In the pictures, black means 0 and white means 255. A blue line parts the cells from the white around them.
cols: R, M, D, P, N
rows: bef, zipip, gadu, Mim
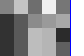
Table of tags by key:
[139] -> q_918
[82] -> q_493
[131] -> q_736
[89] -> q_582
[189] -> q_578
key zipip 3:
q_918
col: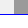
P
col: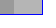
P

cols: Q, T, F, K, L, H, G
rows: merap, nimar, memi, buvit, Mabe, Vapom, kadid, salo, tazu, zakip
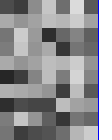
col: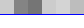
H
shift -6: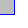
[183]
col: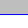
K

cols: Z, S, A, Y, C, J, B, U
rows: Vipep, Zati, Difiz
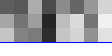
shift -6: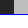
[ 31, 183]
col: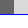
J

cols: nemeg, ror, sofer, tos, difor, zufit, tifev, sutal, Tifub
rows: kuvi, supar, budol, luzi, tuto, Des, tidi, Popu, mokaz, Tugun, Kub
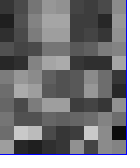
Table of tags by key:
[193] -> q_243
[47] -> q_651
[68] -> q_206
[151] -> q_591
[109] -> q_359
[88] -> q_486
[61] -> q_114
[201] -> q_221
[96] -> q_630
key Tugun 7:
q_221
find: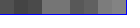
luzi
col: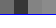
sutal

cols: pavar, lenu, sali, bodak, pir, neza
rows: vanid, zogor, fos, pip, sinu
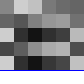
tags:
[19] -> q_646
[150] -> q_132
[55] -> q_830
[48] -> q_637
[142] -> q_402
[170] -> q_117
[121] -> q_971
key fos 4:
q_637
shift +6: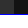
[54, 25]
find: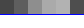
pip

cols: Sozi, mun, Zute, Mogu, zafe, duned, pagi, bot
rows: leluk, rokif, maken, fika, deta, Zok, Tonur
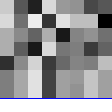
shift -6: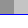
[140, 190]
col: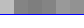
duned
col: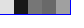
zafe

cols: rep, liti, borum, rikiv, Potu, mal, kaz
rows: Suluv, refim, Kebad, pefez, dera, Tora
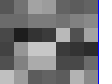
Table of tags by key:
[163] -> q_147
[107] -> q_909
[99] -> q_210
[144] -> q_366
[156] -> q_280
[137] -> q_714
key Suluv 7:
q_210
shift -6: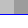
[186, 150]

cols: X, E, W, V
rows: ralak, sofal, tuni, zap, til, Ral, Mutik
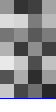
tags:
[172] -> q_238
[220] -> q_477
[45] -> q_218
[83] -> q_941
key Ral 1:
q_941
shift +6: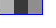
[184,  63, 148]
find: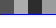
Ral

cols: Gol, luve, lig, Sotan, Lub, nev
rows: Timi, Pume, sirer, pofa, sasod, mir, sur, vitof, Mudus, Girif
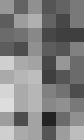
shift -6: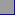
[151]
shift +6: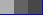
[182, 105,  77]

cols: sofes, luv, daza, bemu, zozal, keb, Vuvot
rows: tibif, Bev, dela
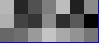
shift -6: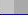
[190, 163]
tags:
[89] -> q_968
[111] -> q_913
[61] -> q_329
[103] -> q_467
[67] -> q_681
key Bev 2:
q_681
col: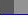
keb
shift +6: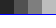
[ 44,  87, 132, 195]
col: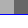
sofes

